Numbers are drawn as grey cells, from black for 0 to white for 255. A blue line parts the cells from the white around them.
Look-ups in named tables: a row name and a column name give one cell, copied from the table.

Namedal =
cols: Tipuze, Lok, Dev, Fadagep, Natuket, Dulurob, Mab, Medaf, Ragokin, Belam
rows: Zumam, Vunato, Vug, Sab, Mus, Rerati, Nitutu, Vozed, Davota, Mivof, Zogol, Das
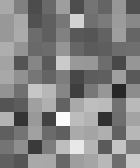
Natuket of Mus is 202
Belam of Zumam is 80
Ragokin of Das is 109
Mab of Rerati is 93
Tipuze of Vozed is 84
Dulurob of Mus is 153
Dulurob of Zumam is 77
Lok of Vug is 171
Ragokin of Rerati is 159
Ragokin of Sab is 109
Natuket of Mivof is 95
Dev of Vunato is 81
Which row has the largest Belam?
Das

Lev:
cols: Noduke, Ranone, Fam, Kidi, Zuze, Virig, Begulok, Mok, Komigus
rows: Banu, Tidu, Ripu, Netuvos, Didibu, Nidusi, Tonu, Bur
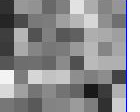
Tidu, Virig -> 182
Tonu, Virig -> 100
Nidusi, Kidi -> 194
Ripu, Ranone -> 182
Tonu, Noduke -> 216
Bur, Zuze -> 133
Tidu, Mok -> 143
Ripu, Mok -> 170
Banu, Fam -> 146
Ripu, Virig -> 96
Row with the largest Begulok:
Tidu

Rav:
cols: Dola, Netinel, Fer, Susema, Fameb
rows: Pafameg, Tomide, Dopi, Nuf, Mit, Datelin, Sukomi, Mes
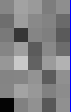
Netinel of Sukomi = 163
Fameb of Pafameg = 142
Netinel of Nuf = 159
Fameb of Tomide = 106
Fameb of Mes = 144
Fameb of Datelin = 144
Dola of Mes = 4
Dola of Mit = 151
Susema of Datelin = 92
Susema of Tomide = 131
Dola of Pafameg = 134
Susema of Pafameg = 125
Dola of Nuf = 133
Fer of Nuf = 91
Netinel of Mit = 201

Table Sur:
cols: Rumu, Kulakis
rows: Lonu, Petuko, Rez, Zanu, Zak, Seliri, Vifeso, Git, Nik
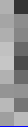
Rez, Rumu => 175
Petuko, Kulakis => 141
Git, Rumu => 185
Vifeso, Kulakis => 146
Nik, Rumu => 159
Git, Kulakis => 117
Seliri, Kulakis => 107
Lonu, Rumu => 177
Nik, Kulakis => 186
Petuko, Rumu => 165
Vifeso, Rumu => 148
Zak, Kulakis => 75
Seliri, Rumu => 177
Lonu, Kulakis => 52

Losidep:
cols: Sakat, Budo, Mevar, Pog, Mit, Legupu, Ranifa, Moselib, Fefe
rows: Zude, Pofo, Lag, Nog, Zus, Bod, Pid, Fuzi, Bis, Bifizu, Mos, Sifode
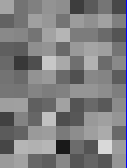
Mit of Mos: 25
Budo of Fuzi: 160
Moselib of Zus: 107
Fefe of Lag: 84
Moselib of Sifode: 86
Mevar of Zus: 78
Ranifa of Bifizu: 159
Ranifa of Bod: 136
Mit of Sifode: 136
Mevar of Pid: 132
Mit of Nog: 105
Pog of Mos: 182
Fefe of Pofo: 127
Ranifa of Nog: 165
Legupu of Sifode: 85
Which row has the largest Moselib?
Mos

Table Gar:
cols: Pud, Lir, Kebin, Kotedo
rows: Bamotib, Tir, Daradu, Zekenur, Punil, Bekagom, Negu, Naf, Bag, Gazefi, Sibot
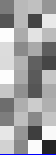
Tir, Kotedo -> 233
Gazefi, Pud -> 231
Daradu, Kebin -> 227
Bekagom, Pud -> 253
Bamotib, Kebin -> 192
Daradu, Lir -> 171
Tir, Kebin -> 68
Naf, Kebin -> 204
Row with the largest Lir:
Bag

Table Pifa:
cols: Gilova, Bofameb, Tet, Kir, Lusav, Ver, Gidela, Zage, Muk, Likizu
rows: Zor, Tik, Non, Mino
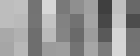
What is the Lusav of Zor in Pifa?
121
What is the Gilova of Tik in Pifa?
189
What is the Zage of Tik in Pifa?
71
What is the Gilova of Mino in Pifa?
166
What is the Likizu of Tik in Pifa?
76
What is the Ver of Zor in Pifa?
143
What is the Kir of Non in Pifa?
186
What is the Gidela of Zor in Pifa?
160
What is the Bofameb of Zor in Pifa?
192
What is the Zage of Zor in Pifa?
63
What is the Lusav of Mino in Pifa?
158
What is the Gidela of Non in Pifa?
156
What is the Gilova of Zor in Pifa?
189
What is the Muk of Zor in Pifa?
191

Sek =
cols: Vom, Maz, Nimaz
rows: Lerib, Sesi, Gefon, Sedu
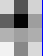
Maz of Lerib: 83
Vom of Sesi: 95
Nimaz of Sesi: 158
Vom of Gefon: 178
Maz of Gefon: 160
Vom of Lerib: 216
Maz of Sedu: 136
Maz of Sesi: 3
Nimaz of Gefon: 174
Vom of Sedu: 242

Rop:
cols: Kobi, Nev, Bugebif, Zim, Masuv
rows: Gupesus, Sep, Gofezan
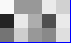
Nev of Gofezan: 206
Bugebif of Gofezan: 152
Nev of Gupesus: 152
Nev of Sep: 233
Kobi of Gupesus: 249
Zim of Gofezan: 137
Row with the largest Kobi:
Gupesus

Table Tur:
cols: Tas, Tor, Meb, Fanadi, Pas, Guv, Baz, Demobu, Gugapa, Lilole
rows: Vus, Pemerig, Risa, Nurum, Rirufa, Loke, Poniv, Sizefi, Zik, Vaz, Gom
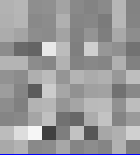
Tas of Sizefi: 141
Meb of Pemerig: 137
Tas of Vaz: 188
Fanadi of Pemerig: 140
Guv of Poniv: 145
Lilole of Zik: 154
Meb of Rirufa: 140
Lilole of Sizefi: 189
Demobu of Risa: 126

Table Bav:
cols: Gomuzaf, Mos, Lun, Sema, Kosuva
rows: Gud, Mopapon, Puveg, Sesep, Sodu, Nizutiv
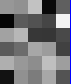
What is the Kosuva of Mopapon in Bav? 243
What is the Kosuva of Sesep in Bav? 65
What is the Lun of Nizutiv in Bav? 124
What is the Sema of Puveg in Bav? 54
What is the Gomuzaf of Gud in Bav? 151
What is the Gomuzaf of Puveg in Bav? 162
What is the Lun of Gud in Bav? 194
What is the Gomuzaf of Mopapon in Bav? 5
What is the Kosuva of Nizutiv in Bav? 83
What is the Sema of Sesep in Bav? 156
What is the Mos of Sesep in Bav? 108
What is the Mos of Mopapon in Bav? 91
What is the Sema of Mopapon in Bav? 69
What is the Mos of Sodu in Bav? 152
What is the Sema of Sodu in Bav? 191
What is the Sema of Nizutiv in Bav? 167
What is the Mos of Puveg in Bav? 183
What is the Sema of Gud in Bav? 9

